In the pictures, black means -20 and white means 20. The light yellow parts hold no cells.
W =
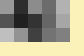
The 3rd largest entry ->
6
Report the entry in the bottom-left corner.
10
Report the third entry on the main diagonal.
-10
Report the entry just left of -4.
-12

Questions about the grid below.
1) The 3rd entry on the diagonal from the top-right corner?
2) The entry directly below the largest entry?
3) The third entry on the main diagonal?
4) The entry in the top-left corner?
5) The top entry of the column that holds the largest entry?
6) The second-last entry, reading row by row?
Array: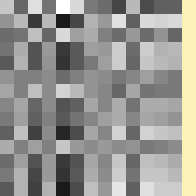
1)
-3
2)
-16
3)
10
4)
11
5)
20
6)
12

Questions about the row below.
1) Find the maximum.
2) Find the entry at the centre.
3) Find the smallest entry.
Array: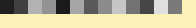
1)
15
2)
-6
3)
-16

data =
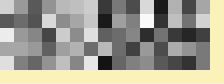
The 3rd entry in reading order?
-6
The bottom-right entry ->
-1
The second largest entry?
17
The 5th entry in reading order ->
9
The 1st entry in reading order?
13
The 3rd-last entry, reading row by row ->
-9
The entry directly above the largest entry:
14
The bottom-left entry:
15
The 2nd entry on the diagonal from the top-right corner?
-2
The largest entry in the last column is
13
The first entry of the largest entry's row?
-6
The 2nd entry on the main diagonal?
-3
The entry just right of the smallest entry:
-4
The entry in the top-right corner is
6
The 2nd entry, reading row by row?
4
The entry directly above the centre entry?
-16
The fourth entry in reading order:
3
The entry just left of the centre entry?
15
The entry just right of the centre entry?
-3
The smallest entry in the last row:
-17
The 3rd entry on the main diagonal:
1
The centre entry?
-5

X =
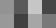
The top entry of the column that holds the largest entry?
11
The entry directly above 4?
3
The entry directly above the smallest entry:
-6

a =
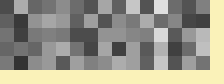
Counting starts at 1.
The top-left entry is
-8
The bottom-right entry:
-2
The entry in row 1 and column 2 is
7
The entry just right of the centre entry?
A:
3
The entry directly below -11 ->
-10
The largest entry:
15
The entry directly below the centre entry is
6
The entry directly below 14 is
8
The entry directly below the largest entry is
-3
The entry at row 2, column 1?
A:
-5
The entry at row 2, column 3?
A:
3
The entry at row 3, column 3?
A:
-1
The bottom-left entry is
-1
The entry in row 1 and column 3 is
-4
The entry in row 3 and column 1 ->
-2
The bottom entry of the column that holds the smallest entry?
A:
-12
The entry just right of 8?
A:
-10
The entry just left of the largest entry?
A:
-7

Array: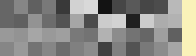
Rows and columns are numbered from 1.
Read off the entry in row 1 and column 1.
-4
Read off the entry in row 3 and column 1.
4
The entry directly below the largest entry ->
-8
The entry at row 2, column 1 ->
-4
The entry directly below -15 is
-2
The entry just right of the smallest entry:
-9
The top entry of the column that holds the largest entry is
14
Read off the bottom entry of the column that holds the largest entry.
2
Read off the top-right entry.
9
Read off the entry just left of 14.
13
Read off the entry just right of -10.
0
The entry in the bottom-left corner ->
1
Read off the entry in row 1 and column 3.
-5

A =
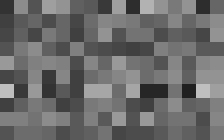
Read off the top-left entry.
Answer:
-12
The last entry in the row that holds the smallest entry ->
5
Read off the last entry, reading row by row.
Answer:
-1
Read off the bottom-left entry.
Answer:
-7
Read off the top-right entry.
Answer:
-4
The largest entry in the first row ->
8
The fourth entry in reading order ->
5
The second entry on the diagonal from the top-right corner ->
-1
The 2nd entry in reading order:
2
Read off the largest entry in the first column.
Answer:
10
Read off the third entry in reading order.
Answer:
-7
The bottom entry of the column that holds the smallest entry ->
-5
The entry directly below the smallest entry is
-5
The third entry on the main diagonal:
-9

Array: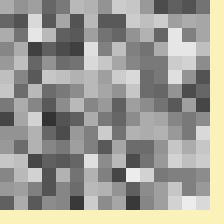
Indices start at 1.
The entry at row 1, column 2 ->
3
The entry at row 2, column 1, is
-4
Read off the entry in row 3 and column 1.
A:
7
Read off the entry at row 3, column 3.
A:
16
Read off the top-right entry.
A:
-2
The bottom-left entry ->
-5
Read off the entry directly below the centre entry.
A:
-1
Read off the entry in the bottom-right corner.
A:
14
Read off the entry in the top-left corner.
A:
7
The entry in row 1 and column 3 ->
5
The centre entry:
4
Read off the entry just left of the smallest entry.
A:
13
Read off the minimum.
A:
-12
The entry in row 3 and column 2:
-2
